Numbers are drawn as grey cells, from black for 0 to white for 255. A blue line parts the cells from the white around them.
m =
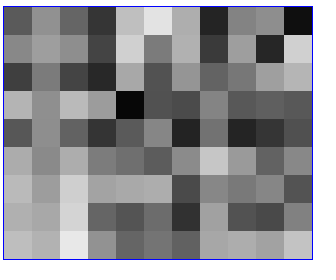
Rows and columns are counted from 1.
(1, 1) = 90
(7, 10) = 134
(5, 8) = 114
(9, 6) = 116
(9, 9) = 173
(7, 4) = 163
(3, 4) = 40
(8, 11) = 129
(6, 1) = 172
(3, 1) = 63
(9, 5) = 101
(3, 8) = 99
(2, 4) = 68
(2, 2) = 158
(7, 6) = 173
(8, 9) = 82
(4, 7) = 75
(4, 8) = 132
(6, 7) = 139
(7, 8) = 135
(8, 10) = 73
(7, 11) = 83
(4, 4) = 156
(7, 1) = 186
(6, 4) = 124
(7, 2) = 157
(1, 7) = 174
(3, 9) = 119
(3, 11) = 181

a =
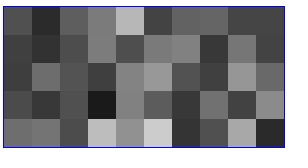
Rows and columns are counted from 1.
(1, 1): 80
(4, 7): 56
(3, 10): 105
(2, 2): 50
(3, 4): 63
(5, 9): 168
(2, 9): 118
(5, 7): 52
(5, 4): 189
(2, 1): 64
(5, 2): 116
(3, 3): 83
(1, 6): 67
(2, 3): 77

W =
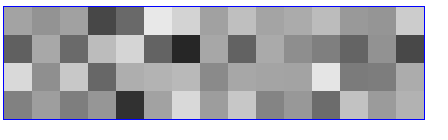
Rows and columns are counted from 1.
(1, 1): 163
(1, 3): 161
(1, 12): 188
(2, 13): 100
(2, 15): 72
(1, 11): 171
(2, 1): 96
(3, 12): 229
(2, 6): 99
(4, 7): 217
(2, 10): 170
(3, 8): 138
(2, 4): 188
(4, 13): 194
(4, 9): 199
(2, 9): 98
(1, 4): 71

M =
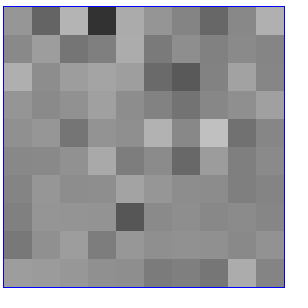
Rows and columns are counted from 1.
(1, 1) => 150
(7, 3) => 141
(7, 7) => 141
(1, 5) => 171
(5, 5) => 143
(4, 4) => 160
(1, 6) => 149
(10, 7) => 127
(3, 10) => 134
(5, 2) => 150
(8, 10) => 134
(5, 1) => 144
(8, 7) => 142
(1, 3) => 180
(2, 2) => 157
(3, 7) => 89
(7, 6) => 150
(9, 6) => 143
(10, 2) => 155
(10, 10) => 132
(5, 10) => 134
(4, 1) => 149
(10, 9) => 172
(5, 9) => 113
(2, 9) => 138
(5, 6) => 178
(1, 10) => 176
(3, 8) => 130
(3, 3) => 157
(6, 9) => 127
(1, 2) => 100

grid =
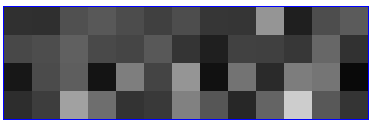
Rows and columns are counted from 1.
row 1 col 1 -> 48
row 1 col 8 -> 54
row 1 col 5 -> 76
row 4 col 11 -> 205
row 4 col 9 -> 39
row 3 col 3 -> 94
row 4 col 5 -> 51
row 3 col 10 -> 42
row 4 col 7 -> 129
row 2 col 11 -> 55
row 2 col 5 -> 69
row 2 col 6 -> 88
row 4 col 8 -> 86
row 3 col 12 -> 117
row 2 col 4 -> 73

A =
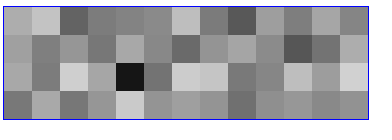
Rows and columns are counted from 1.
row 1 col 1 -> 173
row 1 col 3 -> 99
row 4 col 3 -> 119
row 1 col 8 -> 123
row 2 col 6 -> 136
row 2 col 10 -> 139
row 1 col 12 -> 166
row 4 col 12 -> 137
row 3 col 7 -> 204
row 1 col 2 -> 195
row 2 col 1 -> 160
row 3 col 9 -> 121
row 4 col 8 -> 148
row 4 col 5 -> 202
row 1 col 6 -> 138
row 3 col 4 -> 166
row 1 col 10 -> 158

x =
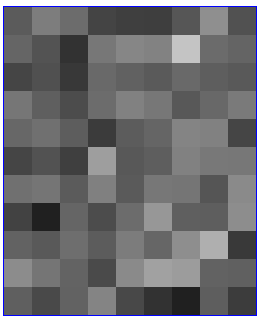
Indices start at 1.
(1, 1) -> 91
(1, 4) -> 68
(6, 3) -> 63
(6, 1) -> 69
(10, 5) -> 138
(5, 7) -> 132
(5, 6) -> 101
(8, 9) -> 141
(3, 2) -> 80
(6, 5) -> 88
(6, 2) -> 82
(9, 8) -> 175
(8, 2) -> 32
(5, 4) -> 59
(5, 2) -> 112
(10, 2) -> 117
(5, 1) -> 103
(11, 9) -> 60
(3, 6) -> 90
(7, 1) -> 112
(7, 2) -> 117
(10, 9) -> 96
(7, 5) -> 90
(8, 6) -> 151
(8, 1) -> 66
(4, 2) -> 95
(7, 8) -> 85

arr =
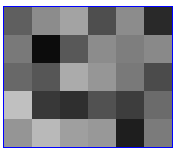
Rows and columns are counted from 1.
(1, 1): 95
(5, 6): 123
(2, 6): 137
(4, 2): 56
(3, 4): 150
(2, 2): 12
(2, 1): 121
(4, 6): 107
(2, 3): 88
